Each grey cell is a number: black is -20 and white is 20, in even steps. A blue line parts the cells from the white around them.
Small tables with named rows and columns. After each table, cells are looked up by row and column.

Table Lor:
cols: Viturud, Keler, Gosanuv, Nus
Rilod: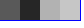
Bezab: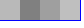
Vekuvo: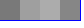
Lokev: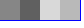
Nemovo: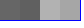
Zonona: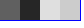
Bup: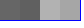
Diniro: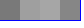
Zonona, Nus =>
12
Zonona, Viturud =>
-5
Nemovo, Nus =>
6
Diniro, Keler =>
5
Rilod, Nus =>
11
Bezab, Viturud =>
9
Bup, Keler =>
-5
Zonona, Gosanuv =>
15
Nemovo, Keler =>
-5
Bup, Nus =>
6
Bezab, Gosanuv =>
5
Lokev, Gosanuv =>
14
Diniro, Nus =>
1
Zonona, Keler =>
-14
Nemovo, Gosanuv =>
8
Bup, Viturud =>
-4
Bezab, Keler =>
0
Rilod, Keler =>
-14
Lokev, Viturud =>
1
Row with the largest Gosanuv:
Zonona

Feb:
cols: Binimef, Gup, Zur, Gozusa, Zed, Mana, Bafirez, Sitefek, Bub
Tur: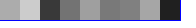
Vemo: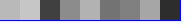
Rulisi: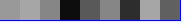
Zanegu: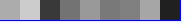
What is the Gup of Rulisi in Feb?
6
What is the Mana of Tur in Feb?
-1
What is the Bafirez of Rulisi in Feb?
-13
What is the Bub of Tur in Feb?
-15
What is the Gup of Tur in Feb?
12
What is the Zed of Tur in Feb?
5
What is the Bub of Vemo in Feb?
-13
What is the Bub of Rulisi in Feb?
-5
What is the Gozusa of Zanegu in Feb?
-2
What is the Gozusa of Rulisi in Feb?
-18
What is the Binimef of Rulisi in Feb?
4

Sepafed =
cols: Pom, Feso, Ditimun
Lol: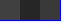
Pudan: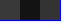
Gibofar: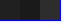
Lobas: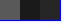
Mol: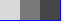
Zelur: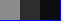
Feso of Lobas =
-16
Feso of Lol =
-14
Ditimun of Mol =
-9
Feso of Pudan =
-17
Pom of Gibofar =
-15
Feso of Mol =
-1
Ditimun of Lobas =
-14
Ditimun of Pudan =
-12
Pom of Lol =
-10
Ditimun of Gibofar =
-13
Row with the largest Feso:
Mol

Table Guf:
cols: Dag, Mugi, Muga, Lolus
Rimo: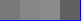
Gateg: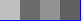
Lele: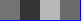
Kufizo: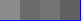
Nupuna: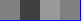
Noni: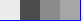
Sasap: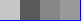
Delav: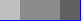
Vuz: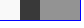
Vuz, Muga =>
3
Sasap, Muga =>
1
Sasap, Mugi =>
-6
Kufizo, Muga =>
-2
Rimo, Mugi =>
1
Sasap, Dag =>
11
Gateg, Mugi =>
-3
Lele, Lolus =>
-3
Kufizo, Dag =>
2
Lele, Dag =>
-2
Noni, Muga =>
2
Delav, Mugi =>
2
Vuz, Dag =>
19

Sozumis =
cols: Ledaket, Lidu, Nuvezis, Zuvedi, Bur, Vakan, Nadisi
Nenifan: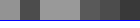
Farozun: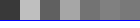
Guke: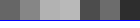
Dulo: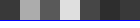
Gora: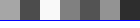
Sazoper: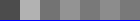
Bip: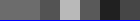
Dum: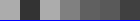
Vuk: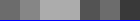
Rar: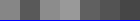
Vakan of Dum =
-6
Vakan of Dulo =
-13
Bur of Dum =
-5
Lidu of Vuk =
1
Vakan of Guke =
-3
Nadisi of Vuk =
-11
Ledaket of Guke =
-4
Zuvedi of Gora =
0

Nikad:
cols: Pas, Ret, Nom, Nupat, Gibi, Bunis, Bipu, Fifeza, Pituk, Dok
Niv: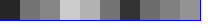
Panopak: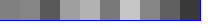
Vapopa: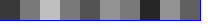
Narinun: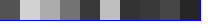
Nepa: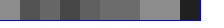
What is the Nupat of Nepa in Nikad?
-9
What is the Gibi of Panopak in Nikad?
8
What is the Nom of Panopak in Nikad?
-6
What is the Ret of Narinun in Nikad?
13
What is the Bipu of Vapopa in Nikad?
-1
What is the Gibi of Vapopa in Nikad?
-7
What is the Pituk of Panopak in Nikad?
-5
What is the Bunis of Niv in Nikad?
-2
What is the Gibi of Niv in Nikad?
8
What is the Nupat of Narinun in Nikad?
-2
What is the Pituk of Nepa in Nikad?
2
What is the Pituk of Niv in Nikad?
0
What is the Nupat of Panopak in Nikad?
5
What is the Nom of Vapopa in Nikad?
10
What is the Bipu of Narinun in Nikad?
-12
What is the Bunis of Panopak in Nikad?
-1
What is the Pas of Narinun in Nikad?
-7
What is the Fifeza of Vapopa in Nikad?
-14
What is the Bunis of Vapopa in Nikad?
3

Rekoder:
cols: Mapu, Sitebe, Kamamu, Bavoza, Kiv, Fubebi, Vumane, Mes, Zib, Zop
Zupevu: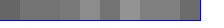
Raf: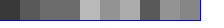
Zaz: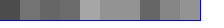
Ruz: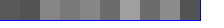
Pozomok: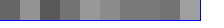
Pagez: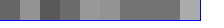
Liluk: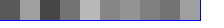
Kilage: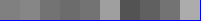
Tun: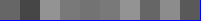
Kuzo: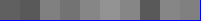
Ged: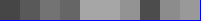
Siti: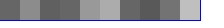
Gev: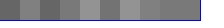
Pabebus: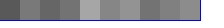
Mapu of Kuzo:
-5
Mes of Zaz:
-4
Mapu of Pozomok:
-4
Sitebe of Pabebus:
-1
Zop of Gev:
-1
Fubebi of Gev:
-2
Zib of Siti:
-2
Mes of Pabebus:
-2
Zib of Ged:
2
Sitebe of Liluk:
5
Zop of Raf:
1
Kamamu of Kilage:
-2
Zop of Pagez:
7

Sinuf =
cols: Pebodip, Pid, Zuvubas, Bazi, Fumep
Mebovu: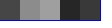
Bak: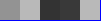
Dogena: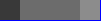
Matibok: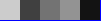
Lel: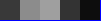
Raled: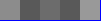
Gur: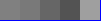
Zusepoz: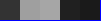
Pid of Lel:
2
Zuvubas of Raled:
-3
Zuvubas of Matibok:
-2
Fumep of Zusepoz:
-16
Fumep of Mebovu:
-11
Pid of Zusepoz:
5
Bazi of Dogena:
-3
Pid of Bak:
9
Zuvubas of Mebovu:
5
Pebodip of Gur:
0
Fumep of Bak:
9
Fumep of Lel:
-18
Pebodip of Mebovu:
-9
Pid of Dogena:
-3

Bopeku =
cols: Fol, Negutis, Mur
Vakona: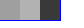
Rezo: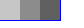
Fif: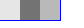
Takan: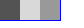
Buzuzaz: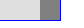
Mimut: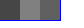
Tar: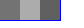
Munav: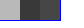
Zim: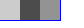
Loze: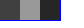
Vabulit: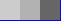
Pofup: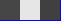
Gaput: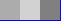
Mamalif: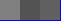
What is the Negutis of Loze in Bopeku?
4
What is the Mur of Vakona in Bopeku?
-11
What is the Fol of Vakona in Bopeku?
5
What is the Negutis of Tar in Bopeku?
7
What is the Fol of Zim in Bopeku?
12
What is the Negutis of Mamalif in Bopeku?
-7
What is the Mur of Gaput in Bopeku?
0
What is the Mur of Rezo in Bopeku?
-5
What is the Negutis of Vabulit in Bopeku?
8
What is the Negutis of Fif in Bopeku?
-2
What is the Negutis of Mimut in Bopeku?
0
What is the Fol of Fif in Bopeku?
16
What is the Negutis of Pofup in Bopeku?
16
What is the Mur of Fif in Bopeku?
9
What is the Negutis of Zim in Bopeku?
-8

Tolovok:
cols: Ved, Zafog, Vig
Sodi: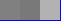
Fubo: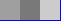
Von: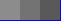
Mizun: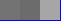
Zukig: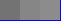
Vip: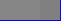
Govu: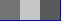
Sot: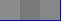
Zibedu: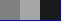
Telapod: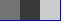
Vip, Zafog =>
1
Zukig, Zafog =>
1
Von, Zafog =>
-2
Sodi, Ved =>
0
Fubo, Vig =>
12
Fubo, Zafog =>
-1
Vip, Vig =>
0
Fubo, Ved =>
5
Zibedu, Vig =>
-16
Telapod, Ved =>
-2
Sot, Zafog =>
-1
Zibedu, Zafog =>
6
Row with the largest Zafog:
Govu

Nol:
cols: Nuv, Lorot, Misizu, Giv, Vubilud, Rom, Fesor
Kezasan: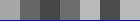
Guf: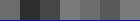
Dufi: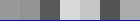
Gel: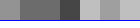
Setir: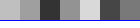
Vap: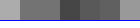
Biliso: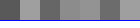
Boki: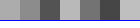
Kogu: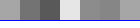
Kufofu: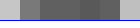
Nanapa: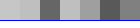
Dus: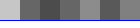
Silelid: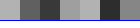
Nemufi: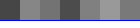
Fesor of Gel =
10
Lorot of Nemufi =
1
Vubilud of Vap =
-6
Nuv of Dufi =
4
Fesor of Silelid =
1
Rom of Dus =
-6
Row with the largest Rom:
Gel

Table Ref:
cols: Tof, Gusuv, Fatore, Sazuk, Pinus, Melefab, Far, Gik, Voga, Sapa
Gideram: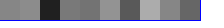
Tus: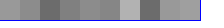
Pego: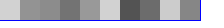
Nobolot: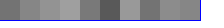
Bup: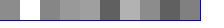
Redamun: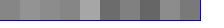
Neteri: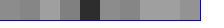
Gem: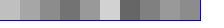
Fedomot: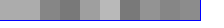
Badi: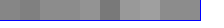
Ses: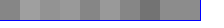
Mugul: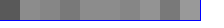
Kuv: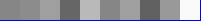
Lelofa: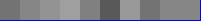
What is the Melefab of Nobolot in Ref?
-6
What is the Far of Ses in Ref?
1
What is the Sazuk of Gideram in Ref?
-1
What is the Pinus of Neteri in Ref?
-13
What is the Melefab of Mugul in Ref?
2
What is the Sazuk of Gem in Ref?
-2
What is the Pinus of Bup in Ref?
5
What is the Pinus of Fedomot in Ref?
5
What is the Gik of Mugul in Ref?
3
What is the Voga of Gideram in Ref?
1
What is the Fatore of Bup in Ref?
1
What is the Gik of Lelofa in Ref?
-2
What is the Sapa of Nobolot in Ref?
1
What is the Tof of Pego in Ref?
13
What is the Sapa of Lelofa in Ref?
1
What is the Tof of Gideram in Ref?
1
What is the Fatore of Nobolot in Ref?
3
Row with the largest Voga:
Pego

